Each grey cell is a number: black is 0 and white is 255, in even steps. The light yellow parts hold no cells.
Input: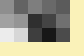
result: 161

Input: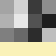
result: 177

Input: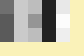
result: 90

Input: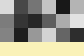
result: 124

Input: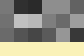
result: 113

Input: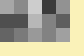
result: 79

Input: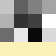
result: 178
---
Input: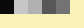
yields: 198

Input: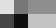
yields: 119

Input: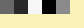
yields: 41

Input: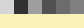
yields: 49

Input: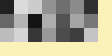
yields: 219

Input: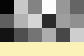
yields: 200

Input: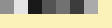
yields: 228

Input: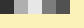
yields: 175

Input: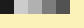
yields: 204
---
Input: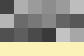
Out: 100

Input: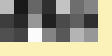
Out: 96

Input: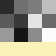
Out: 228

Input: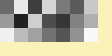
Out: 130

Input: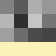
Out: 197

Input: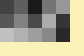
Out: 171

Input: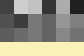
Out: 150

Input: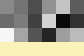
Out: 11

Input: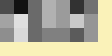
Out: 201
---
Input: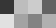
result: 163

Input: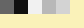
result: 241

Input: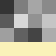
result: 97

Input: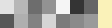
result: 123

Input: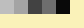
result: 66

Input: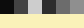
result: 45
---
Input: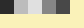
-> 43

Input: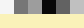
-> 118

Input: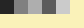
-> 37

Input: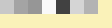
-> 150

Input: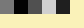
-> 120

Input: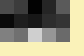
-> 128

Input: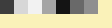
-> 242
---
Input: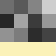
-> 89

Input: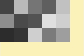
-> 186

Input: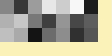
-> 55

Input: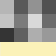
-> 89

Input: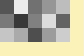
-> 236

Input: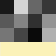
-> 212
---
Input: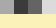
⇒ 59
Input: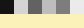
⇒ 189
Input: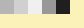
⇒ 240
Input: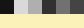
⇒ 49
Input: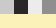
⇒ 40
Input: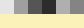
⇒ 44
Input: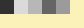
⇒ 183
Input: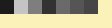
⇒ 106
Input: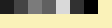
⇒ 217
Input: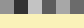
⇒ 93
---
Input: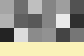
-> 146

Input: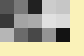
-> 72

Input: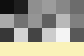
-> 204

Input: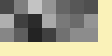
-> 113

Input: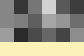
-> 103

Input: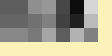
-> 93
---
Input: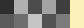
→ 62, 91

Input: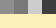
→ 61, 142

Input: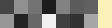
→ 97, 151

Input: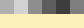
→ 126, 175

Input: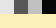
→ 7, 230

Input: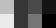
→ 20, 234

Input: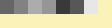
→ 231, 102

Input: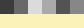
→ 135, 60

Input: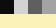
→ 163, 12
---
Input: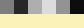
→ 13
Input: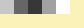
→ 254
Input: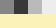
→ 237
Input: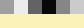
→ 203
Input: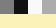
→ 172
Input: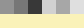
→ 223
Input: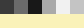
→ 196
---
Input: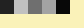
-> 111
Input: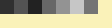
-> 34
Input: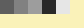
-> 157
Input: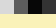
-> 7
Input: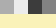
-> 60
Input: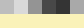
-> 148
